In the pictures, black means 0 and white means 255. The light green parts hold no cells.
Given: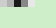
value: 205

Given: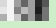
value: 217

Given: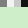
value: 126

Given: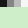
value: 22

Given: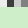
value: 237

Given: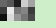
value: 102
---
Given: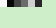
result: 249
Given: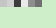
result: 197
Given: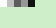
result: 251
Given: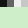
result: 19
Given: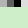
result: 180
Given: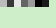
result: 187
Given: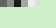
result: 98
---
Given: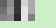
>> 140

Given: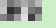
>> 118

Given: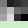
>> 33

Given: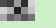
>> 61

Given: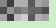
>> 62

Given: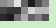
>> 156

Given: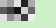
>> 157
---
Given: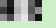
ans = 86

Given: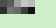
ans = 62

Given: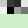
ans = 159

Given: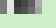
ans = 109

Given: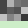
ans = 83

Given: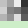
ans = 119

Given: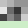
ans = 54

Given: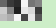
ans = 215

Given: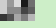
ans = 68

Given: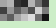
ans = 208
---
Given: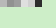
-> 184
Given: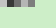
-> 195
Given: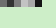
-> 110
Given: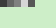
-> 59
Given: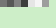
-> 117
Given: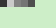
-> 52
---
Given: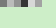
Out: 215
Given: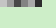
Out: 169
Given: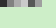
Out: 87
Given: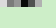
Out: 80
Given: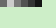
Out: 52
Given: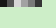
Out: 122
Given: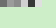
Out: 55
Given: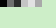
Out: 226
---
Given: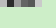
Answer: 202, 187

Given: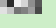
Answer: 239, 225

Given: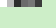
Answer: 255, 188

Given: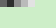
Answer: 226, 186

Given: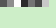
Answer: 253, 200

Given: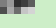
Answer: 212, 197
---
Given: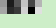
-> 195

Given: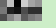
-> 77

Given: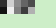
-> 139

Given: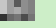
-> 170

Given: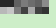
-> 109

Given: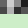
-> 206

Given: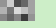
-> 218

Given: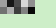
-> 75
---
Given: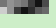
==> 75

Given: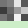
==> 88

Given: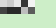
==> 243

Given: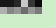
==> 11

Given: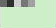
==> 160

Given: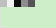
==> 84

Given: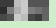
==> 85

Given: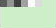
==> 220

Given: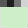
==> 211
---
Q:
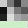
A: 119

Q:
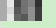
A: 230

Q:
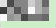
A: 75

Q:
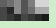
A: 111

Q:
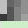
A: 101

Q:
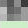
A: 85

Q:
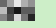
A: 161

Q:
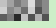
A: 161

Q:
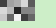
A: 162
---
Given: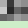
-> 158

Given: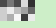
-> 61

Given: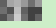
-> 65

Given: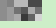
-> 100

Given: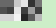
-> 91

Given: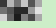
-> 72

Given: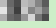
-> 117

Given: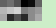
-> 139

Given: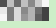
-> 95
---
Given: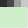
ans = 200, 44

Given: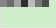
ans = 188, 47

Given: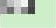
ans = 240, 67

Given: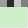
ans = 200, 43

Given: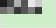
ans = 232, 28

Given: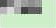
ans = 220, 67
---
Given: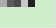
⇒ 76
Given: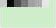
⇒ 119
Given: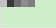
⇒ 110
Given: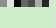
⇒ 102
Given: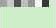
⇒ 189
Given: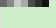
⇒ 169
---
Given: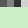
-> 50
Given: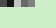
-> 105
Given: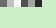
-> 165
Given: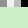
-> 187
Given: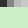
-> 186
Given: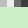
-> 108
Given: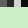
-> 210
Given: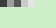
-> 201
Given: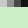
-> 73
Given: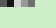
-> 152
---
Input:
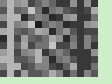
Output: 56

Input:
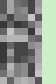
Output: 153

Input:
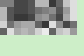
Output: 222

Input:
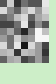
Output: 230

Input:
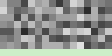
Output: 114
